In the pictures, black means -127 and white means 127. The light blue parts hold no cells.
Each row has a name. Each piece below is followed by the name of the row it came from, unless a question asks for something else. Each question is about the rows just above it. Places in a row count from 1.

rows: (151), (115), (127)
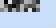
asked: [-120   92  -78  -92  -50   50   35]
(151)
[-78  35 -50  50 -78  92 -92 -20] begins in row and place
(127), 3
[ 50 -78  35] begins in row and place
(127), 2
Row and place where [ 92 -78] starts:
(151), 3
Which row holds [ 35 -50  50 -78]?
(127)
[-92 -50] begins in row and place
(151), 5

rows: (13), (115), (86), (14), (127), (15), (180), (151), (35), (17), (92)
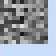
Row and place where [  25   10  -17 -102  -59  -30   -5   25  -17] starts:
(35), 3
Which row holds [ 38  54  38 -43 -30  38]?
(17)
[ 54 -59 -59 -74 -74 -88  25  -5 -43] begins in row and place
(15), 1
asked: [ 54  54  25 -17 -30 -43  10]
(92)
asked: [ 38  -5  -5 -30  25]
(17)
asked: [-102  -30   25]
(127)
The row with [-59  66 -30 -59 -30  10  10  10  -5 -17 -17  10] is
(151)

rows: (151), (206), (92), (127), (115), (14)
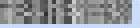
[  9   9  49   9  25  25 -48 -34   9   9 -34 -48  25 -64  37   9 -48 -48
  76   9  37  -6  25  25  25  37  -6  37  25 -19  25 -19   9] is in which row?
(151)
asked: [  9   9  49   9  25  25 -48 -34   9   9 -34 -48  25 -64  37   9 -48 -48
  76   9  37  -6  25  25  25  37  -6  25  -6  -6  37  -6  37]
(14)
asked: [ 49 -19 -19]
(206)
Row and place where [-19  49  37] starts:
(206), 17
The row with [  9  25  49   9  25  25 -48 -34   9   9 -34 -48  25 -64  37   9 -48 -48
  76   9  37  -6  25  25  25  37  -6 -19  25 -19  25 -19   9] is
(115)

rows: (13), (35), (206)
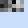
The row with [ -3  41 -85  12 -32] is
(206)
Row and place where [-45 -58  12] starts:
(13), 1
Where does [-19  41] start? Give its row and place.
(35), 3

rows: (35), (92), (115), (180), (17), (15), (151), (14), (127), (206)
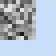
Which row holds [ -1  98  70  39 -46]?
(92)
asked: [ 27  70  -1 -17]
(14)
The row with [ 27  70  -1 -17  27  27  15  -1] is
(14)
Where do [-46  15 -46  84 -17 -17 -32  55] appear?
(35)
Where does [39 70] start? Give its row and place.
(115), 7

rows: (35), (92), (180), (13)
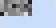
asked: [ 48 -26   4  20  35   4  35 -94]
(35)
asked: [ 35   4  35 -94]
(35)
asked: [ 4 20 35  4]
(35)
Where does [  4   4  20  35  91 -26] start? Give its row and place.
(13), 3
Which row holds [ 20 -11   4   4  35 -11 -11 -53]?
(180)

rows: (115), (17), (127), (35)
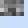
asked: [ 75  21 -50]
(127)
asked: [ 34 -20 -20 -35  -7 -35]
(115)
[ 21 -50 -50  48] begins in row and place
(127), 2
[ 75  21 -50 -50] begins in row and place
(127), 1
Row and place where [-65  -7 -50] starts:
(35), 4
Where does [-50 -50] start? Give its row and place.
(127), 3
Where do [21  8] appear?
(17)

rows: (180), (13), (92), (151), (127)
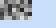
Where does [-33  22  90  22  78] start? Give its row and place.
(127), 4
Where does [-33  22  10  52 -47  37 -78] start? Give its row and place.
(180), 2
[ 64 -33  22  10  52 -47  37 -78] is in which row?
(180)
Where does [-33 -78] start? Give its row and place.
(151), 7
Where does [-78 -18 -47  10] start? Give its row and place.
(13), 3
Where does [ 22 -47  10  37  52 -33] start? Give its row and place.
(151), 2
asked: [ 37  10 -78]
(13)

